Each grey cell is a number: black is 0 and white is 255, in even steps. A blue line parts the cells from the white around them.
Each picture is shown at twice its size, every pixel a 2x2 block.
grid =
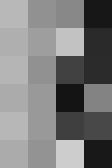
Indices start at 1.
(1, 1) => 184
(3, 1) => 181
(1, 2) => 145
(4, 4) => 131
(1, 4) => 23
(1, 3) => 136
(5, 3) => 63

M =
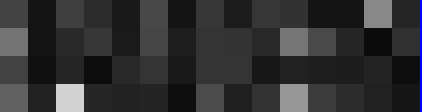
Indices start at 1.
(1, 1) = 67
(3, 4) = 12
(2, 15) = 49
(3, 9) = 52
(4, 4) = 38
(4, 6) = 36
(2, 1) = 115
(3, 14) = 35
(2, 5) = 26
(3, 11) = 33
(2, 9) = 51
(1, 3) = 63
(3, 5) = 41
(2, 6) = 70
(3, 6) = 52
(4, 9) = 32
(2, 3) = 41
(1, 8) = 55

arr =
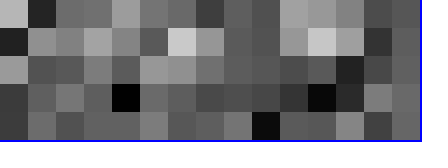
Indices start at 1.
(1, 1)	182
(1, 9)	94
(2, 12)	198
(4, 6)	106
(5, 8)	94
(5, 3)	81
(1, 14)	76
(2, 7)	201
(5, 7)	87
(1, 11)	161
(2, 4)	163
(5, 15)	102
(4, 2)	95
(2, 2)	144
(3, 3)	88
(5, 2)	108
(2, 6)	89
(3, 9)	92
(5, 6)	124
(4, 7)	93
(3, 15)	96
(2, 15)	93
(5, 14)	65

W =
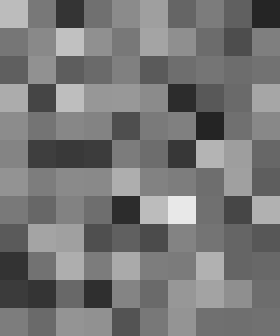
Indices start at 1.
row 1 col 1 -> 188
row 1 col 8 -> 124
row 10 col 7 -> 123
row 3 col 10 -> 114
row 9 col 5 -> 96
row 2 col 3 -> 193
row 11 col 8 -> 163
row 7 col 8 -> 110
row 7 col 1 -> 147
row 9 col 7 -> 131
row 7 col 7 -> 125
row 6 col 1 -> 132
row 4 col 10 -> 166
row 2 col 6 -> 164
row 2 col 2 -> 137
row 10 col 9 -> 101
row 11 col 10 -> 109
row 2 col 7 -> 143
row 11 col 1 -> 59
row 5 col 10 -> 136
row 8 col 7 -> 232
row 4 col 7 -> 44
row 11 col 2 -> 52
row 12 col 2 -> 106
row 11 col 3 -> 104
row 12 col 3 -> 148
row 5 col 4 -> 131
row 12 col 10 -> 113
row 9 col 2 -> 164
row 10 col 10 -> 104
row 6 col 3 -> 57
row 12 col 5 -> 83
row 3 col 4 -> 106
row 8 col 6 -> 188

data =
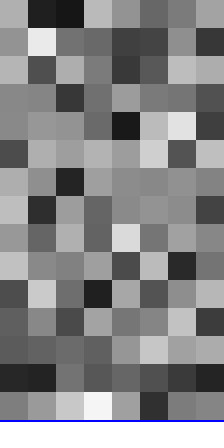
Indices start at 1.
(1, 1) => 176
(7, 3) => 36
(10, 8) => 116
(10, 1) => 193
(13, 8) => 172
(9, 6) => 117
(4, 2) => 133
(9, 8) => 135
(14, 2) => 35
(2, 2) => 234
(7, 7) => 145
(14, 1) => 39
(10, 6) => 187
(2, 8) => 55
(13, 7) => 161
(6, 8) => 191
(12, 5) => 118
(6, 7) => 83
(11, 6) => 83
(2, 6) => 68
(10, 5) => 75
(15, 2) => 154
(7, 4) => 159
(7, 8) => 131
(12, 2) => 136
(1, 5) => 147
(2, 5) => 64
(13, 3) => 107
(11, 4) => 32
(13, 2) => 98
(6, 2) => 175
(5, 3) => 147
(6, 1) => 76
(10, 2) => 137

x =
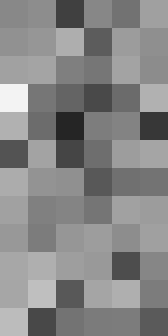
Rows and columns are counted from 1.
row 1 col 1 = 136
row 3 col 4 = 118
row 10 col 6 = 134
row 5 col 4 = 125
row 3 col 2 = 164
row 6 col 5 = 157
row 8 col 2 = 128
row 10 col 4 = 153
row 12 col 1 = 188
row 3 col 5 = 163
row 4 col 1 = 243
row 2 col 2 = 150
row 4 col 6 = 177
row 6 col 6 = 165
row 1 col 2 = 141
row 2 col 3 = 174
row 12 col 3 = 115
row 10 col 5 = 77
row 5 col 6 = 55
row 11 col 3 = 88
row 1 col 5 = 114

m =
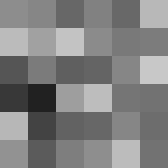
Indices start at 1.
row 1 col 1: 141
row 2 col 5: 121
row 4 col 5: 117
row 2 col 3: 195
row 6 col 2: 91
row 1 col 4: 129
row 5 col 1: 183
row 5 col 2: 67
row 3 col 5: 134
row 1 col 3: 103
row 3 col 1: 85

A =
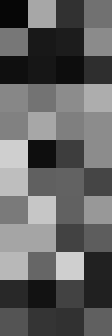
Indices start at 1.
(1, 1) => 6
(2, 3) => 28
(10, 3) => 207
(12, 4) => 96
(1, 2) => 167
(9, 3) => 66
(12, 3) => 49
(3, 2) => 22
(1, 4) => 113
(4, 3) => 140
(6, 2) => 14
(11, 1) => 40
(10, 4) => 33
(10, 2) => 102
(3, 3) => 13
